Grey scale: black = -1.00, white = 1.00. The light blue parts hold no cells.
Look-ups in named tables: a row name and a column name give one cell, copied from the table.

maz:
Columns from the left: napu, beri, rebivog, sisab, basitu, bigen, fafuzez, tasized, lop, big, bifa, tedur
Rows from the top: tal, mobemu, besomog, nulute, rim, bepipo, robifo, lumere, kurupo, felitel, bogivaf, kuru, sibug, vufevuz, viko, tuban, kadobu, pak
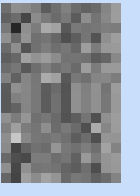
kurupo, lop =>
0.00
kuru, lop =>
-0.09
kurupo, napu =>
-0.29
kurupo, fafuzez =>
-0.34
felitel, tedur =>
0.20
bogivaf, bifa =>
-0.07
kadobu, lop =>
-0.13
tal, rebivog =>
0.09
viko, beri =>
-0.47
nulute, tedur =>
0.24

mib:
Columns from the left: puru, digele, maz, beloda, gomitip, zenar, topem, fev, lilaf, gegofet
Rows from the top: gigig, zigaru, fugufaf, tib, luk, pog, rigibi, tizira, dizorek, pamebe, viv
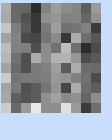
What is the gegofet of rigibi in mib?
-0.18
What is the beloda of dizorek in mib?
-0.27
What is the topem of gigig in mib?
0.10
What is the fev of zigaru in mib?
0.04
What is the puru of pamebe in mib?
0.31
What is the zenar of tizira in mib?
0.19
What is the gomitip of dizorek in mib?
-0.08
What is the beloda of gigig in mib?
-0.66
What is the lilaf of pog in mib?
-0.40
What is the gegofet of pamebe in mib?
0.10
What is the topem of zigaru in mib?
0.01
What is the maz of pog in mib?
-0.38
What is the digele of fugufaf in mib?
-0.02
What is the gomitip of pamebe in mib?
0.12

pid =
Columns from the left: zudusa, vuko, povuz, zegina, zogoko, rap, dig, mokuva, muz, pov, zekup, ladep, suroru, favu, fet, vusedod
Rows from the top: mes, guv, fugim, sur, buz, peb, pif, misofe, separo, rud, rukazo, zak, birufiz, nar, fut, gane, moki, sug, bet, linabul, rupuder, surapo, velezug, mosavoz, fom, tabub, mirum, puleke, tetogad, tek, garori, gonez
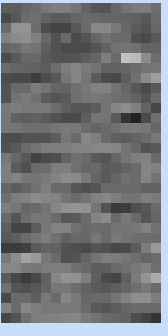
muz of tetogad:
-0.22
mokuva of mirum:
-0.13
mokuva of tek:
-0.06
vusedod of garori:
-0.18
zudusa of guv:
-0.43
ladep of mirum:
-0.18
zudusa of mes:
-0.27
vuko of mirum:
0.05
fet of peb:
0.10
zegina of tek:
-0.26
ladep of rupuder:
-0.54
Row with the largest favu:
peb

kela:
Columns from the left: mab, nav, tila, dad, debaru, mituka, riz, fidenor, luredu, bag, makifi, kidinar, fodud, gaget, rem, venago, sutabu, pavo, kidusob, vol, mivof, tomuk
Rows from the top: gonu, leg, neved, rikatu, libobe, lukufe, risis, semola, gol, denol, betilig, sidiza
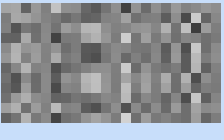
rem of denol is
0.07
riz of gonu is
0.12
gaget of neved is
0.15
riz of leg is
-0.18
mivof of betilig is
0.08
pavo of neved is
-0.10

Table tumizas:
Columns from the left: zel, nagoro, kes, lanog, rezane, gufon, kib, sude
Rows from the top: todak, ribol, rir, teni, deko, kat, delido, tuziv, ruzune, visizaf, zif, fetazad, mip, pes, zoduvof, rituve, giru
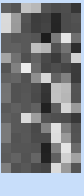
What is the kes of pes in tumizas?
-0.31
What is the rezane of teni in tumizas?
-0.78
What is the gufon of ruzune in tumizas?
0.51
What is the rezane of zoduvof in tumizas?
-0.75
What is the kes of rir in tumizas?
-0.37
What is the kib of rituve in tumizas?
0.63
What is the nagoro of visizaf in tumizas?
-0.36
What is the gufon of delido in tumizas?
-0.39
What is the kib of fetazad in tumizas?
-0.40
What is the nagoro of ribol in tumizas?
0.22
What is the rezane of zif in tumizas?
-0.74
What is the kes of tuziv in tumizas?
-0.36
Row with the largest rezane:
tuziv

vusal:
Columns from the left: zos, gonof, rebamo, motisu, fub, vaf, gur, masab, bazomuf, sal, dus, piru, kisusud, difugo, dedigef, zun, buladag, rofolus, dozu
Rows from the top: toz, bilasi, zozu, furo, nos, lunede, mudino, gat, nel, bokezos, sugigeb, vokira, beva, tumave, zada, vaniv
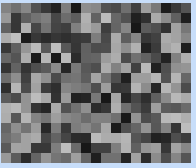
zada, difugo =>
-0.25
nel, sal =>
-0.39
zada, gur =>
0.48
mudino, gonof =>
-0.22
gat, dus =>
-0.09
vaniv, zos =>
0.19
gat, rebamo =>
-0.50
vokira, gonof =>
-0.32
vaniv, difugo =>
0.27
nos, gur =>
-0.31
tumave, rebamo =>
0.27
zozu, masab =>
0.00
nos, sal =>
-0.40
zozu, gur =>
-0.51
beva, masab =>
-0.02
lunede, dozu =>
0.37
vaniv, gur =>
-0.17
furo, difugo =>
0.05
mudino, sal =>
-0.39
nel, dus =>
0.24
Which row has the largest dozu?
beva

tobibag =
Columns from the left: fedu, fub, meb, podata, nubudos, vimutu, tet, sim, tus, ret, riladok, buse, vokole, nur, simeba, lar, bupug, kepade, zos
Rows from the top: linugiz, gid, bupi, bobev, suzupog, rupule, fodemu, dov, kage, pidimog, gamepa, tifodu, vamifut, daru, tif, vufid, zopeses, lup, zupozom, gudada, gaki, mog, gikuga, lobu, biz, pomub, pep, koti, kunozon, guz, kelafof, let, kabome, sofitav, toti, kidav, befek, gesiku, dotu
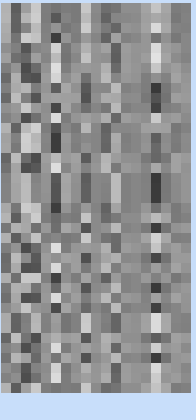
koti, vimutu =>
-0.48
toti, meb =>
-0.39
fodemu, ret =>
0.18
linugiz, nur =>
0.11
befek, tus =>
0.38
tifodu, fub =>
0.12
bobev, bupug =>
0.14
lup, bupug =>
-0.06
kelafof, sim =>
0.09
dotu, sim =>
-0.04
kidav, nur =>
0.07
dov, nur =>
0.15
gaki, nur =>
0.05
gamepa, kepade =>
0.03
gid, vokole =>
0.07
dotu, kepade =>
-0.03
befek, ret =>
0.17
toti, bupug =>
0.18
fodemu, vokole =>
0.22

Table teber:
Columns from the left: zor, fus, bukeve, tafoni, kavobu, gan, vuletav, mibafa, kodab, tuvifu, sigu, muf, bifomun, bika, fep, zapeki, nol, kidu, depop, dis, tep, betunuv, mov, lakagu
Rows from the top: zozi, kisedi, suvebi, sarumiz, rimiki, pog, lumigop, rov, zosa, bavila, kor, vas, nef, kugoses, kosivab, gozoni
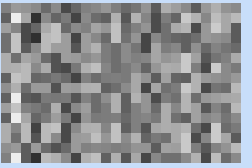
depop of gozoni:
0.08
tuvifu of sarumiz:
0.07
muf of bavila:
0.38
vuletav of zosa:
0.23
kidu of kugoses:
0.33
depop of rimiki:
-0.25
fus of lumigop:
0.37
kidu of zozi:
0.24
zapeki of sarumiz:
0.07
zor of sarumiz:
-0.12
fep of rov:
0.16
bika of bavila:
0.40
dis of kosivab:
-0.01

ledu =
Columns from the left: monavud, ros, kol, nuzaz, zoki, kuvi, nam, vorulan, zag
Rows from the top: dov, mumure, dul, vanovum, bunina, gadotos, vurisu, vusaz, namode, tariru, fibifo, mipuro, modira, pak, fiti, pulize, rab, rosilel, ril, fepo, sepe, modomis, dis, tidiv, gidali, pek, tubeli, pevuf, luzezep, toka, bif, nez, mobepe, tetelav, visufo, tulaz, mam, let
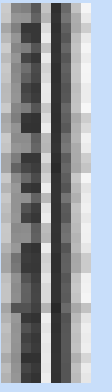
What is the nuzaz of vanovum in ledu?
-0.57
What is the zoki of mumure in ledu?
0.42
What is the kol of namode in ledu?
-0.47
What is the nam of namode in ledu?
-0.33
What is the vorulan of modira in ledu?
0.40
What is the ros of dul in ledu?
0.00
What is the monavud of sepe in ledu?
0.49
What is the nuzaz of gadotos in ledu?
-0.57
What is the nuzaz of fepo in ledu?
-0.22
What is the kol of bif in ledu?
-0.35
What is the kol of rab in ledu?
-0.44
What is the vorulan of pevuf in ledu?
0.53
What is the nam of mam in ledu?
-0.33
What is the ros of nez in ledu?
0.19
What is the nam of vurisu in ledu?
-0.24
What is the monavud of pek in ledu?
0.29
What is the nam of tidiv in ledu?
-0.10
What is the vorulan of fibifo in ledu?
0.53
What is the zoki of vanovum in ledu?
0.84

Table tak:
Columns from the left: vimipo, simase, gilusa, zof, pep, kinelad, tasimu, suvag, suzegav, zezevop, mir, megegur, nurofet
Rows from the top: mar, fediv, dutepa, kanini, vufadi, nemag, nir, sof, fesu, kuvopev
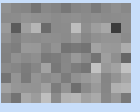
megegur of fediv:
0.10
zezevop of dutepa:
0.24
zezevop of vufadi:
0.28
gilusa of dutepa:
0.25
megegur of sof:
0.15
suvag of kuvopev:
0.43
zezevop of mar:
-0.04
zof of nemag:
0.12
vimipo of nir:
0.08
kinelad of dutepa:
0.09
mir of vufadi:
0.20

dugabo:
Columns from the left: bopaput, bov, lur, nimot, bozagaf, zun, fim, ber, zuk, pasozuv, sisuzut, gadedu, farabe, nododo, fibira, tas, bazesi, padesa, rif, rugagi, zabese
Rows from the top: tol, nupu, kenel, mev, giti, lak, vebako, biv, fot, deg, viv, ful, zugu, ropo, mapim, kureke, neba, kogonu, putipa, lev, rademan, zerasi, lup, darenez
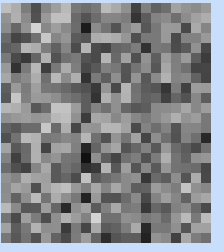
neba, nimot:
0.05
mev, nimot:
-0.11
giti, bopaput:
-0.26
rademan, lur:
-0.32
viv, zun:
0.53
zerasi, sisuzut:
-0.12
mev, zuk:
-0.33
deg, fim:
-0.06
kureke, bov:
-0.50
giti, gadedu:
-0.21
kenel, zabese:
0.04
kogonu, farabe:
0.08

